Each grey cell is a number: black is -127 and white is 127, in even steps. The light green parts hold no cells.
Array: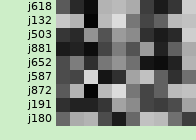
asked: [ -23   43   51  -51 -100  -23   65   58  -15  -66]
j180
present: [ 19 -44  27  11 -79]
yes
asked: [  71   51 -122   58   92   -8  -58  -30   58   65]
j132
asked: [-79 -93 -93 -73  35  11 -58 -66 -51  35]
j191
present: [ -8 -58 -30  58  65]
yes

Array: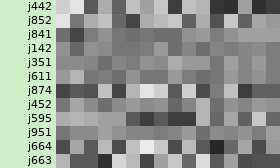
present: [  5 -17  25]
no
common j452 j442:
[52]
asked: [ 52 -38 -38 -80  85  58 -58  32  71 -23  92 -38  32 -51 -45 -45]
j663

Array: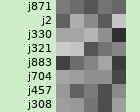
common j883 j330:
[37]
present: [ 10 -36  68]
yes
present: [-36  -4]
no
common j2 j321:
[68]

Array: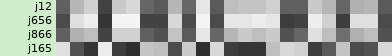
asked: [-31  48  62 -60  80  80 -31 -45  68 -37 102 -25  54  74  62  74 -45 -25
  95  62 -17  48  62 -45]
j866
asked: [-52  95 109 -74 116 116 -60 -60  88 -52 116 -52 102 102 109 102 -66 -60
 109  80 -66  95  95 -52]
j656
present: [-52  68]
no
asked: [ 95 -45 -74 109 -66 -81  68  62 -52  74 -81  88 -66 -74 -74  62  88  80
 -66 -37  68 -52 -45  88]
j165

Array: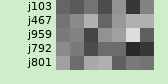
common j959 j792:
[-5]
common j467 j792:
[10]
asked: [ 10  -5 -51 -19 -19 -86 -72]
j792

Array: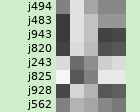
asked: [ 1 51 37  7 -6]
j562
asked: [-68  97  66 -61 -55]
j943
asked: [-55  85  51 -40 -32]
j928
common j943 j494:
[97]

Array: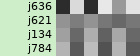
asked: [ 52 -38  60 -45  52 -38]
j784
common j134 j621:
[-23]
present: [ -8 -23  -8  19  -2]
no
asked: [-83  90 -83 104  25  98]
j636

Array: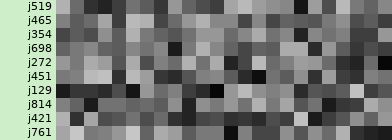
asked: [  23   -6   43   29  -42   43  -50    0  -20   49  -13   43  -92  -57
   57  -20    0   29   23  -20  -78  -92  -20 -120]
j272
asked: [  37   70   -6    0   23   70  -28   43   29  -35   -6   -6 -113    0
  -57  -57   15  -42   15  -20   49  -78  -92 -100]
j761

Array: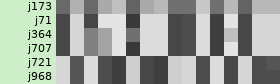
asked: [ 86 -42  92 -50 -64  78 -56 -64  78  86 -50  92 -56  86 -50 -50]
j968
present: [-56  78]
no
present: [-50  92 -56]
yes
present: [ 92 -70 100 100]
no

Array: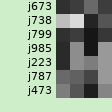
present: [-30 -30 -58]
no
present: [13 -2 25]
yes

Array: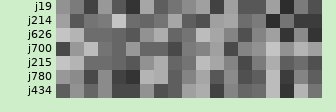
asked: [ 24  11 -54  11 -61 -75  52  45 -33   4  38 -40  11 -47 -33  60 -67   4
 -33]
j780
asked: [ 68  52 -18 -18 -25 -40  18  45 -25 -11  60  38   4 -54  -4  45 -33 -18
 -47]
j215
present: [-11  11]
yes

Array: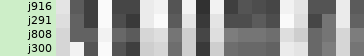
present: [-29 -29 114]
yes
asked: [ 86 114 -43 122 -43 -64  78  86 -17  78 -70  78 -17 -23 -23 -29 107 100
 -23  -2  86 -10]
j300
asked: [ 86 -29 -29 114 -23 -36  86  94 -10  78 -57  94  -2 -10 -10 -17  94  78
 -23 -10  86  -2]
j808
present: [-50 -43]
no

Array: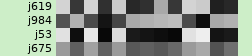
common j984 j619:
[41]
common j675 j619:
[41]
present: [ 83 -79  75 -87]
yes

